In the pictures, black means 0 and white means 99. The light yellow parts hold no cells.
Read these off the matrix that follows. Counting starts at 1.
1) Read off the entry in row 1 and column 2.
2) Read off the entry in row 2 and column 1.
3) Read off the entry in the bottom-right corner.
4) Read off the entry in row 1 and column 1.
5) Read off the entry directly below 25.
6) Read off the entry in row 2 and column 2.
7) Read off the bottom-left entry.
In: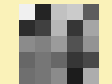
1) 14
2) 17
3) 67
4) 93
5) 50
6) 25
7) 43

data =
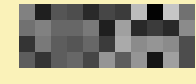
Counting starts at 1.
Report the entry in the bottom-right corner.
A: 30
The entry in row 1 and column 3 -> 33
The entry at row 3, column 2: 47
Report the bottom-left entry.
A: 36
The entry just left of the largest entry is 1
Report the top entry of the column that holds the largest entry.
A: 77
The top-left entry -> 50
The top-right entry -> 44
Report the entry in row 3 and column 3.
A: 36
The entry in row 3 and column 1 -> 20

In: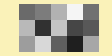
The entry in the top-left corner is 41
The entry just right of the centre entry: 27
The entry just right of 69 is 95
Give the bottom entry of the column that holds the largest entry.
12

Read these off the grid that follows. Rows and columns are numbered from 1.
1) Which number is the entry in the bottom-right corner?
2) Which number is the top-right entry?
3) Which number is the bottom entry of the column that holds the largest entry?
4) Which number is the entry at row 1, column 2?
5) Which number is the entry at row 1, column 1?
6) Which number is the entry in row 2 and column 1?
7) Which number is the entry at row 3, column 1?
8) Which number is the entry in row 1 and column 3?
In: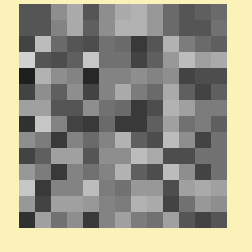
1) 33
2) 41
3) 19
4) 33
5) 33
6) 33
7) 26
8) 55

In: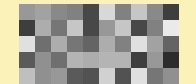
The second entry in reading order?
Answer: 63
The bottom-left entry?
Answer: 74
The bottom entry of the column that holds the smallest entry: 56
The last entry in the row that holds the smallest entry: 17
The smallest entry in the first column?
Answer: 24
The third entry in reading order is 53
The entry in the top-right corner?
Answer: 24
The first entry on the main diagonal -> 59

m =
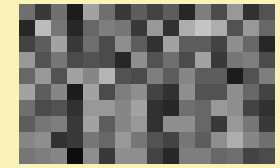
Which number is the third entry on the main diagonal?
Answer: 63
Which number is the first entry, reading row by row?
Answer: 43
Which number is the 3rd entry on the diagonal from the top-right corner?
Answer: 55
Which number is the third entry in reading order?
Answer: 43
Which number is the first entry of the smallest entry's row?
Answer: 46
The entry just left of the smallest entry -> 52
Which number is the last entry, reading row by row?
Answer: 29
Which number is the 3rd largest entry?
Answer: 70
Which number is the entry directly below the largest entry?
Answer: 36
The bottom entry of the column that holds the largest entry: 49
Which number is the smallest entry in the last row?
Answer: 5
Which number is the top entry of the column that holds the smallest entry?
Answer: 11
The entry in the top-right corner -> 32
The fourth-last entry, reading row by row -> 40
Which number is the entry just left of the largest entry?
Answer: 67
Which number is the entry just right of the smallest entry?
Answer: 55
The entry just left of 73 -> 15
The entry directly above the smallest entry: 22
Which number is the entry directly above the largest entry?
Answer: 49
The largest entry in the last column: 49
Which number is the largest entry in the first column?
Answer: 63

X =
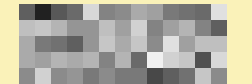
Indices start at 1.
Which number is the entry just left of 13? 37
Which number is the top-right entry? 87
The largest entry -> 93
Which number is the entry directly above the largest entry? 54
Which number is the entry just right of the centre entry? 77
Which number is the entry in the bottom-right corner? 54
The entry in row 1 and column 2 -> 13
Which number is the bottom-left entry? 54
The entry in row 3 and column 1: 66
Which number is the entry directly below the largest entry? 28
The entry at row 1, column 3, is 34

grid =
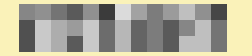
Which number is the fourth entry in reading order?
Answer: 35
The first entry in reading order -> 52
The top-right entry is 27
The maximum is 85
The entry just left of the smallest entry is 56
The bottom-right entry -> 45
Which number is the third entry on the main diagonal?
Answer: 67
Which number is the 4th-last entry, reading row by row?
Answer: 35
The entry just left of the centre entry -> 42
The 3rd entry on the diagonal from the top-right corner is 74
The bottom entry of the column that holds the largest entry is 71
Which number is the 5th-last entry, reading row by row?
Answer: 48

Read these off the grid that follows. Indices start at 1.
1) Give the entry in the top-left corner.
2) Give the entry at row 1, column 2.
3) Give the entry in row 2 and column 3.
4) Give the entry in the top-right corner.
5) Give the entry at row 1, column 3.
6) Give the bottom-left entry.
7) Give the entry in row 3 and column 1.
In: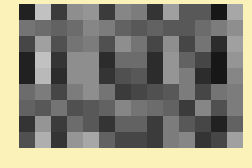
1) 13
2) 75
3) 38
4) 65
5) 23
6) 31
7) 27

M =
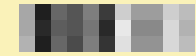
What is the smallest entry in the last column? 69
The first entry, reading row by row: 65
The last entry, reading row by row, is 73
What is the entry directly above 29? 33
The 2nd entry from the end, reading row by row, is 84
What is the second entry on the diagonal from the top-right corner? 84
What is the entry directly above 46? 49
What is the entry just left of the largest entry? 16
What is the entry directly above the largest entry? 80
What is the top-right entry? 73
